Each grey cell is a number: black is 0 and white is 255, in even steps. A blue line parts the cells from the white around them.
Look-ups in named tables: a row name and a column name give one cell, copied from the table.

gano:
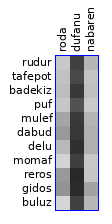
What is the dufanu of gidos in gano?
43
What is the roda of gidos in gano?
147
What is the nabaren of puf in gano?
202
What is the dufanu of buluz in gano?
65
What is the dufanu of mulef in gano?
57
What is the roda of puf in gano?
198
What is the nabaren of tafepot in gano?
196
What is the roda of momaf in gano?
211
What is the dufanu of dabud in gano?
55
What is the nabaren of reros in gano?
198
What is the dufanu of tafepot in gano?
72
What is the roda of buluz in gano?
213
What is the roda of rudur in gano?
200
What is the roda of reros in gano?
153
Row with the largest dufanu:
puf

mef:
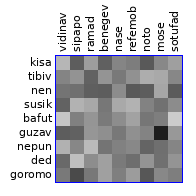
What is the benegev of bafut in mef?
122
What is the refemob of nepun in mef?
136
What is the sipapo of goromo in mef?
74
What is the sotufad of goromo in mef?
126
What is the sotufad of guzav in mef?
152
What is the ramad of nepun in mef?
186
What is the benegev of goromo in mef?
160
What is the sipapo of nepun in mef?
135
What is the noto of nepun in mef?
100
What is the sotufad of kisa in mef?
159
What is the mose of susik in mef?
113
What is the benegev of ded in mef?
160
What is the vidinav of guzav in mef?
93
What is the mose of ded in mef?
112
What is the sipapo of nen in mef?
112
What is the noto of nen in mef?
93

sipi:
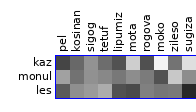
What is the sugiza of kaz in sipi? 223
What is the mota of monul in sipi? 141
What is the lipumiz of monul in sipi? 120
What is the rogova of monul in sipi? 123
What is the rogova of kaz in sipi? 80
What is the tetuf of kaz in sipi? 109
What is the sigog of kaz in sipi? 146
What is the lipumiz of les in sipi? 81
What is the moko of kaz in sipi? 243
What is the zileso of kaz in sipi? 115

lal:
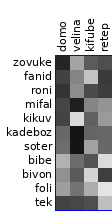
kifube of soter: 161
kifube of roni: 74
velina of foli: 115
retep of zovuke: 78
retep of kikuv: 154
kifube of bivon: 212
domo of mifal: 70
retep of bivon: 62
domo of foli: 158
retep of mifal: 148
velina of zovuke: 163
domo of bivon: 145
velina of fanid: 132
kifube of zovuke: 91
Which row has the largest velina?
kikuv

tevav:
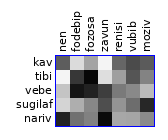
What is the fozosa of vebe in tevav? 34
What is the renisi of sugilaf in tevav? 148
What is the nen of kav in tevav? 93
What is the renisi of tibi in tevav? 159
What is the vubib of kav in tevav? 75
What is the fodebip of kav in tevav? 219
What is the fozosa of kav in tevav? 163
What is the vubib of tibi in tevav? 85
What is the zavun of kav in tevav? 244
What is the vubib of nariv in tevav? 165
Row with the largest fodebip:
kav

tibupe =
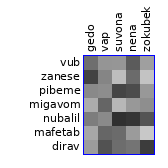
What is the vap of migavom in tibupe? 101
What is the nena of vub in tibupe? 91
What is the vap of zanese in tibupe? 133
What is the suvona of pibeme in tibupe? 69
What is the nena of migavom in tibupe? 152
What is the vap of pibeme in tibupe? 141
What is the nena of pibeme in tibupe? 76
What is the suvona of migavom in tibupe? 183
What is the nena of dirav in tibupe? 116
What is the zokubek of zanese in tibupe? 195
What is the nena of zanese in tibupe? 107
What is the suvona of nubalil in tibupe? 48
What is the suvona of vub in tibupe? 150
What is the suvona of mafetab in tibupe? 107
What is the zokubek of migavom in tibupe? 142
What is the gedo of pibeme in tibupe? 137
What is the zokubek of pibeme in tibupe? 152
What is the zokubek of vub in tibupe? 159

